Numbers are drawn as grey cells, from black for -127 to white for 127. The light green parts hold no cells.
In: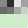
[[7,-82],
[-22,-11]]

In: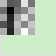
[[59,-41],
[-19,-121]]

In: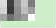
[[93,-63],
[82,-70]]

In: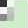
[[-75,117],
[120,70]]

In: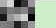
[[47,83],
[-51,-2]]

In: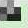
[[65,16],
[-58,27]]
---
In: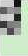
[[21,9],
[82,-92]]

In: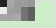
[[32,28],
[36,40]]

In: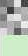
[[-66,32],
[85,98]]

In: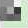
[[43,-71],
[-31,-24]]

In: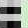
[[-126,-84],
[65,78]]

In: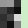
[[-88,-113],
[-58,88]]

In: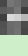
[[-29,-9],
[89,80]]

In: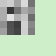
[[-73,-11],
[98,48]]
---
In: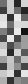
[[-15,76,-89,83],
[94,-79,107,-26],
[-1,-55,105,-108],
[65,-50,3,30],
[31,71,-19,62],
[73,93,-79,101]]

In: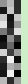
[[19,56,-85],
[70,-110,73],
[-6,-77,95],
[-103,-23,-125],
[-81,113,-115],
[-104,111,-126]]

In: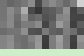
[[-12,-25,-18,-8,12,-55,-6,10,-5,-22,-1,81],
[-10,8,-18,17,-29,-19,-45,-37,4,9,-58,-59],
[-18,-11,-10,15,-45,-49,-5,-30,-35,-1,-17,-51],
[4,15,-9,-18,-7,24,-69,-3,25,-6,-66,8]]

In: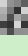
[[82,18,4,-33],
[34,-47,36,4],
[23,-50,15,16]]

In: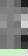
[[-14,-1,-27,-97],
[11,1,16,57],
[-3,1,3,-16],
[-11,-1,-20,-70]]

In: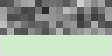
[[-47,-38,10,34,41,-57,-18,-13,-20,-37,-8,81,42,9,33,-44],
[37,-51,-49,-40,-53,27,26,19,10,3,-15,-69,-15,-62,-46,32],
[-30,43,-40,-47,11,-12,-44,-5,49,-28,13,23,40,11,36,4]]

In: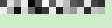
[[-55,96,30,108,-121,-48,120,-33,99,62,-38,-56,99,-59,-81]]

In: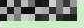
[[-108,55,-77,60,-14,-106,-98,80,-9,-72,23],
[-101,49,-2,78,62,-86,-73,68,-79,-95,-96]]

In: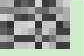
[[46,53,-60,-30,-51,84,-70,-55,53,82],
[85,61,-49,-64,-39,57,-62,-69,60,45],
[-33,-55,84,70,49,-26,70,35,-63,-66],
[-44,-51,69,67,76,-78,78,48,-69,-65]]
